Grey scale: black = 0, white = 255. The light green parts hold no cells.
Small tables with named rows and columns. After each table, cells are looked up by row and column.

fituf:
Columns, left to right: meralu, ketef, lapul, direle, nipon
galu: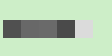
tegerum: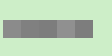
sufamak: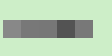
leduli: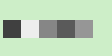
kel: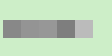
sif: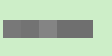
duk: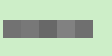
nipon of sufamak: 120
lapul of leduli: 134
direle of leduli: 90
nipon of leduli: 150
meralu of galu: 80
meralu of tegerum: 139
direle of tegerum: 144
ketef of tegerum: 128
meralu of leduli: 64
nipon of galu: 219
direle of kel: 126
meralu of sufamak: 136
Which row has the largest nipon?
galu

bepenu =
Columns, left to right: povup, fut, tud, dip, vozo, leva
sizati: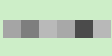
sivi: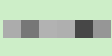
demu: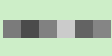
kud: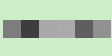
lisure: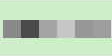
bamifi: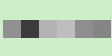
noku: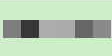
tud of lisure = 165
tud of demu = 129
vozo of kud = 95
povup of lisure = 137
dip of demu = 203
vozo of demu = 99
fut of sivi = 119
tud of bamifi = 179
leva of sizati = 184
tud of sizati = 185
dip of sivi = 175
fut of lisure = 74
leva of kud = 145

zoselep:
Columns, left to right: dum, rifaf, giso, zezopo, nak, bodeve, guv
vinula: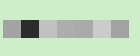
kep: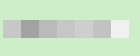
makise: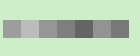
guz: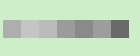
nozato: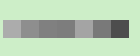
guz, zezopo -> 155
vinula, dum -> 163
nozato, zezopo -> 125
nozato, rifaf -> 142
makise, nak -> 101
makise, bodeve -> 147
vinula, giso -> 193
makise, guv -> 120
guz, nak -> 138
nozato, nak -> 164
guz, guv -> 106
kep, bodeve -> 194
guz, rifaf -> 197
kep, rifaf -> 162
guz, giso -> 187
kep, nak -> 206
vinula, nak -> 170
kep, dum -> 199

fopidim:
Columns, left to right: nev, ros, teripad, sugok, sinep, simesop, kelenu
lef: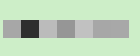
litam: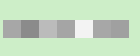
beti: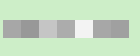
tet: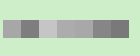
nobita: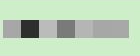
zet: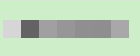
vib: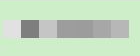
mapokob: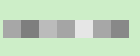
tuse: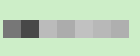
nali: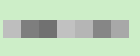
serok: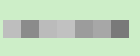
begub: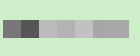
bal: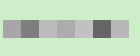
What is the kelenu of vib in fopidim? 183
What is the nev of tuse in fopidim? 119
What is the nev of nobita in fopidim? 167
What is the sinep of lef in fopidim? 193
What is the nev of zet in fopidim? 214
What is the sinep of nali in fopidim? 181
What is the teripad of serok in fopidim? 187
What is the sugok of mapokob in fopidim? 165
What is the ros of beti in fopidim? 152
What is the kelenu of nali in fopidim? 168
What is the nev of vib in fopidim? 225
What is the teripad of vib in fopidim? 197
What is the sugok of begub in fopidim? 179
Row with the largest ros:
beti

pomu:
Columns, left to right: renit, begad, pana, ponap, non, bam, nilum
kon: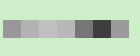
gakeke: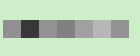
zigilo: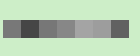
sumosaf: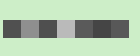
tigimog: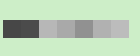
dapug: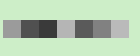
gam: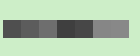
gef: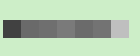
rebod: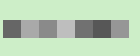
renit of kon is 152
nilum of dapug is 186
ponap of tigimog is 169
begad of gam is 92
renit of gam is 79
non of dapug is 90
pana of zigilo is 119
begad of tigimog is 75
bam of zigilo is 157
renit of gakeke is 144
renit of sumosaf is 80
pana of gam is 110
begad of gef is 106
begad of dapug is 80
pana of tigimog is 183
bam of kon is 61
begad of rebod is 169
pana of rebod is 138
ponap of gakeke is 129

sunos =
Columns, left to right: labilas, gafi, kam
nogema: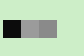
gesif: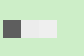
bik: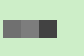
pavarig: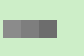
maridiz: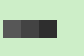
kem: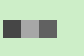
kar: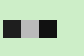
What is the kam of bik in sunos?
66
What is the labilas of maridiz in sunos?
87
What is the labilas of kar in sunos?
30
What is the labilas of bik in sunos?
112
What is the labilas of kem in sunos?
70
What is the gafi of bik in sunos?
125
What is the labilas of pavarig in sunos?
139
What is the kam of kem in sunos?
97
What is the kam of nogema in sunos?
138
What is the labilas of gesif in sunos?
94
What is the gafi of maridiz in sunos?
67
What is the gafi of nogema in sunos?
155

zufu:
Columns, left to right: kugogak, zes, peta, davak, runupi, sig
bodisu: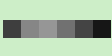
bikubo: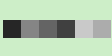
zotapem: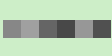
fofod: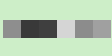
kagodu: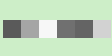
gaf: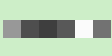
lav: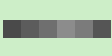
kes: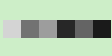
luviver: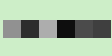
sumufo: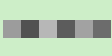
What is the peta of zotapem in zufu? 101
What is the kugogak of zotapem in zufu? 135
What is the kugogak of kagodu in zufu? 90
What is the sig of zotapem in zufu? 80
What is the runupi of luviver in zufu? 75
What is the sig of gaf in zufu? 114
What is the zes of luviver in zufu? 45
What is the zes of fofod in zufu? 57
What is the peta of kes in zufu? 157
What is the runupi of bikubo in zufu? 201
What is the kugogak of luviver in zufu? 145
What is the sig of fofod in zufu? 160
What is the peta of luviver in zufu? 173
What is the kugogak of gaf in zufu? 152
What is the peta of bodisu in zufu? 150
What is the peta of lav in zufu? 111
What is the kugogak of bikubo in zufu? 38
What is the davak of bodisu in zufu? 113
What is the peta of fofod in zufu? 63
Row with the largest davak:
fofod

